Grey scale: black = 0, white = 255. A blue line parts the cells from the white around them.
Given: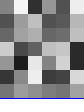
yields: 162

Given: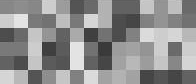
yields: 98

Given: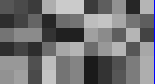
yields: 174

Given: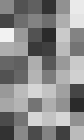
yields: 187

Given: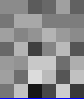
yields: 57

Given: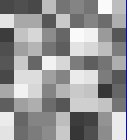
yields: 235

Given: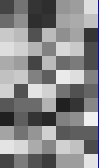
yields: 228
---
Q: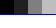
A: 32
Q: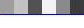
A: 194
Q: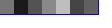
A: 26
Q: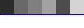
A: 105
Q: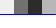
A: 113
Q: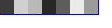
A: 208
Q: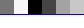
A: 247
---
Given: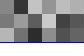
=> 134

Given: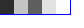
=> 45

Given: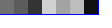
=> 112

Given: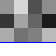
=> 149

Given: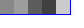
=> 137

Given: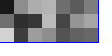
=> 25
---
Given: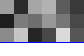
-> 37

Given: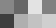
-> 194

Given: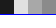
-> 168

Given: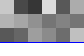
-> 158

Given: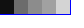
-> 140

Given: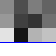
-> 179

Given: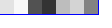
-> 82

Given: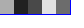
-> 73

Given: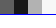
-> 178
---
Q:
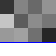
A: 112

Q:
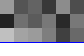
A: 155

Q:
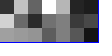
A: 148

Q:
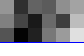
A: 33

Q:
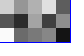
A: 121

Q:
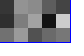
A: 81
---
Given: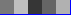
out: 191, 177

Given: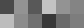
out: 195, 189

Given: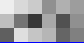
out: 238, 223

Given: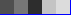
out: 220, 196

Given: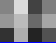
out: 219, 187

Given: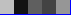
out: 192, 150

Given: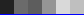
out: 217, 191

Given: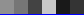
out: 200, 144

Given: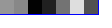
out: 222, 150

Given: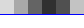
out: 218, 195
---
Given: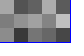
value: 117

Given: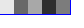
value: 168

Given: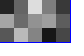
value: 132

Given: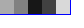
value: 23

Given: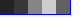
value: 133

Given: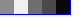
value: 110

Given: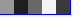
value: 104

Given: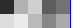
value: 186
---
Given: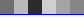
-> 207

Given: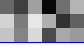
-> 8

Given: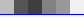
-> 129

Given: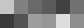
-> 91

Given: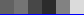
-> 43

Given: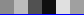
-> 15

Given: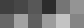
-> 44
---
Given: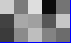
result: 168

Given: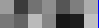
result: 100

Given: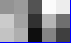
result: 162

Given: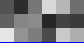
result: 133

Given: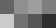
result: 114

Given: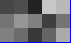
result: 150

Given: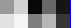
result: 245

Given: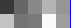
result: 116

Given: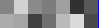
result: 165

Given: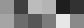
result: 108
